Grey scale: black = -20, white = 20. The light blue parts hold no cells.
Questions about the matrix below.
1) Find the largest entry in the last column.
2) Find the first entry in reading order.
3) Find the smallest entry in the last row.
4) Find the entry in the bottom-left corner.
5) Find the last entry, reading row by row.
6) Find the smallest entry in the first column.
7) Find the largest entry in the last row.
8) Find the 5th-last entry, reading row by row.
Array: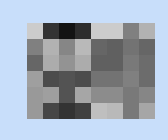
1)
8
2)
12
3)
-12
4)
4
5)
6
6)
-4
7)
10
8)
-10

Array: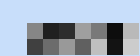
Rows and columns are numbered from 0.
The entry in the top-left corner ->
1
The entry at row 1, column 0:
-10
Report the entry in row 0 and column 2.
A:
-13
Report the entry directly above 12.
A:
9
